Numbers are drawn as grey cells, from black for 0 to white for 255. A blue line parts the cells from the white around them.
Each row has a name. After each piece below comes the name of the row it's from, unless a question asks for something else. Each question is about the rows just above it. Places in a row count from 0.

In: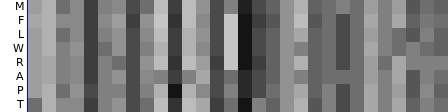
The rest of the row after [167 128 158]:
[ 86 137  98]
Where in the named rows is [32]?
M, 15
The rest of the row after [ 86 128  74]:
[110 167 128 167  98 128 110]
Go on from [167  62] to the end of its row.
[110  20 128  98 146 177  86 128  74 110 167 128 167  98 128 110]
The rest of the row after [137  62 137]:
[158  62 146 197  51 188 137  74 197  20  62  86 146 188  86 110  74 110
 167 128 167  98 119 110]
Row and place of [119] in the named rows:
F, 28

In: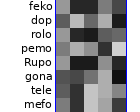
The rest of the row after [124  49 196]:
[164  60]
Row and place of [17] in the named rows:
gona, 4
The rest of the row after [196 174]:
[133]
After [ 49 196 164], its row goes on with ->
[60]
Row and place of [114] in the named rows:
gona, 2
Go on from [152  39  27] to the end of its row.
[ 93 104]
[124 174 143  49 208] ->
pemo

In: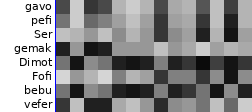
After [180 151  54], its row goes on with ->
[140 160  32 180  20 160]
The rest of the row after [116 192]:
[105 204]
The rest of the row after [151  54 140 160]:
[ 32 180  20 160]
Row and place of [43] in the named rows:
vefer, 7

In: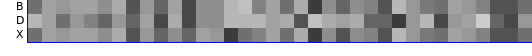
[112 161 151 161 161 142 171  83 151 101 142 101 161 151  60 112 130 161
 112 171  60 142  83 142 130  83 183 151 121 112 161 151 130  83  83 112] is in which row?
X
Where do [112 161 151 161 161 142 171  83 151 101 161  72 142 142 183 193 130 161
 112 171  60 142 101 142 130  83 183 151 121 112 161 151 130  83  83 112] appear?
B
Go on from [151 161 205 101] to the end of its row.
[ 72 151]
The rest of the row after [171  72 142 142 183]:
[183 183 161 171  83 193 171 161 171 101 101  60 151 183  72 151 161 205
 101  72 151]

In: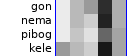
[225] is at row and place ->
pibog, 2
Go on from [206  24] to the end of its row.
[164]
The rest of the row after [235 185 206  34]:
[174]
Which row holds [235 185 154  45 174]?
gon
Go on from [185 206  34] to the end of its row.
[174]
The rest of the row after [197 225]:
[102 164]
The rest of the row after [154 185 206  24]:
[164]

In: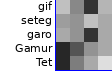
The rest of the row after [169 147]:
[ 51 169]
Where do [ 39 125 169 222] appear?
Tet
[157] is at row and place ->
seteg, 0
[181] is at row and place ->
gif, 3

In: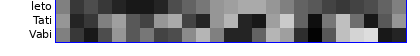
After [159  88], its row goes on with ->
[ 67 150 170  67  36 150 181  36  24 159 202  99  15 119 191 110  24  88
 150]
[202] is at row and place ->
Tati, 16
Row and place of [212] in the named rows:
Vabi, 21
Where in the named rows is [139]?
Vabi, 9
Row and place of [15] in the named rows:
Tati, 18
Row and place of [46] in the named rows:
Vabi, 17
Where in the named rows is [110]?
Tati, 21

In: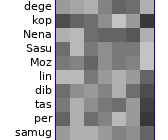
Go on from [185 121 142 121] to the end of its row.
[121 195]
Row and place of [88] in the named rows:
Nena, 5
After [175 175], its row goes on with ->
[154 131 142 100]
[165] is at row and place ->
dege, 1
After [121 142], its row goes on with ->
[121 121 195]
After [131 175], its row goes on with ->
[110  77]
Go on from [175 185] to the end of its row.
[110 100 100  88 175]

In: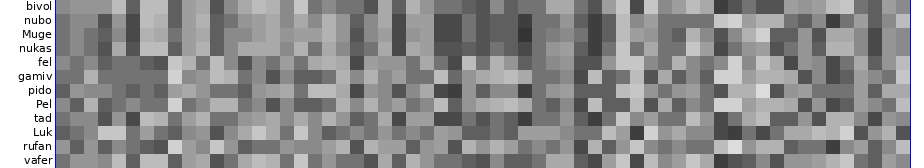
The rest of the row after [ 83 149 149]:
[158 178 198 115  95 158 138]
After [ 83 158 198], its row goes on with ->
[ 73 198 138 158 188 169  62  83 115  83  83 158 149 158 188 198 115  95
 158 138]
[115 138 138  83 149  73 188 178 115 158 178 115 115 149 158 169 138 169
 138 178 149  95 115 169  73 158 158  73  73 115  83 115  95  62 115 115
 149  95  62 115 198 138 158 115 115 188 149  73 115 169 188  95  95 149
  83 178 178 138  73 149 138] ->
tad
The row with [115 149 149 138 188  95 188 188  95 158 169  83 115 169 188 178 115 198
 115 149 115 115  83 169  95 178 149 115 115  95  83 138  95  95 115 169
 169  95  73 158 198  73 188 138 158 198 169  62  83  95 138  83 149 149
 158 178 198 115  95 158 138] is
vafer
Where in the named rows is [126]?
Muge, 35
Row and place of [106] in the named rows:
gamiv, 28

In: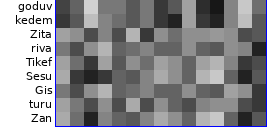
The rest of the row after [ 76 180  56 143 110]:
[143 143 152 143  76  88]
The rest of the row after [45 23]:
[132 200 110]
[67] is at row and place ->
goduv, 0
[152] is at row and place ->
Zita, 11
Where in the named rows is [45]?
goduv, 10
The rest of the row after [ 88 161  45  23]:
[132 200 110]

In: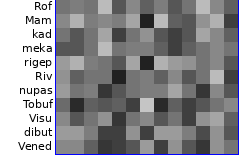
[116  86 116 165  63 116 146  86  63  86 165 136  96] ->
kad
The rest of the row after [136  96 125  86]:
[116 187 136  96]
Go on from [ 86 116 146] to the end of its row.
[ 54 116 136  86 116  63 146 165  96]
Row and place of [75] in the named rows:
dibut, 10
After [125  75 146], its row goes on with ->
[86]
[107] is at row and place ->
Tobuf, 0

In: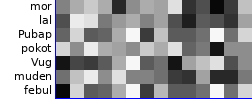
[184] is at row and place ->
febul, 7
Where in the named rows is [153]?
lal, 4
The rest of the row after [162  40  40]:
[121]
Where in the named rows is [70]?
Vug, 1

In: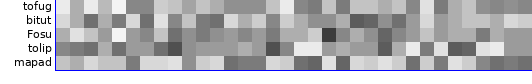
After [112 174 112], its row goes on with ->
[155 155 112  80 144 155 155 155 174 155  80 135 235 235 155 174 155 155
  92 174 235 123 225  92 101 225 235 155 155]
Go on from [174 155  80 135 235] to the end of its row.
[235 155 174 155 155  92 174 235 123 225  92 101 225 235 155 155]
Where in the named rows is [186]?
tofug, 3
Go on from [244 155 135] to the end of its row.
[195 112 144 123 144 155 135 155 123 174 174 205  60 135 174 144 101 135
 155 195 155 174 174 123 174 155 155]
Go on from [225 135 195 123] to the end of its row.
[112 216 174 205 135 205 174 144 144 174  92 101 144 112 155 216 155 174
 195 195 174 216 205]
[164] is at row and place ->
tofug, 9

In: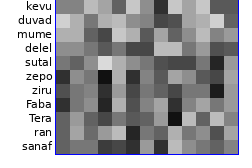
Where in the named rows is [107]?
ran, 2
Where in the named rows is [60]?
sanaf, 3

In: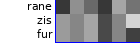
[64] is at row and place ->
fur, 5
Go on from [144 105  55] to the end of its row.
[165 115]

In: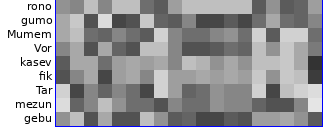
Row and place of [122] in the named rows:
Vor, 18
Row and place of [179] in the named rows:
kasev, 10

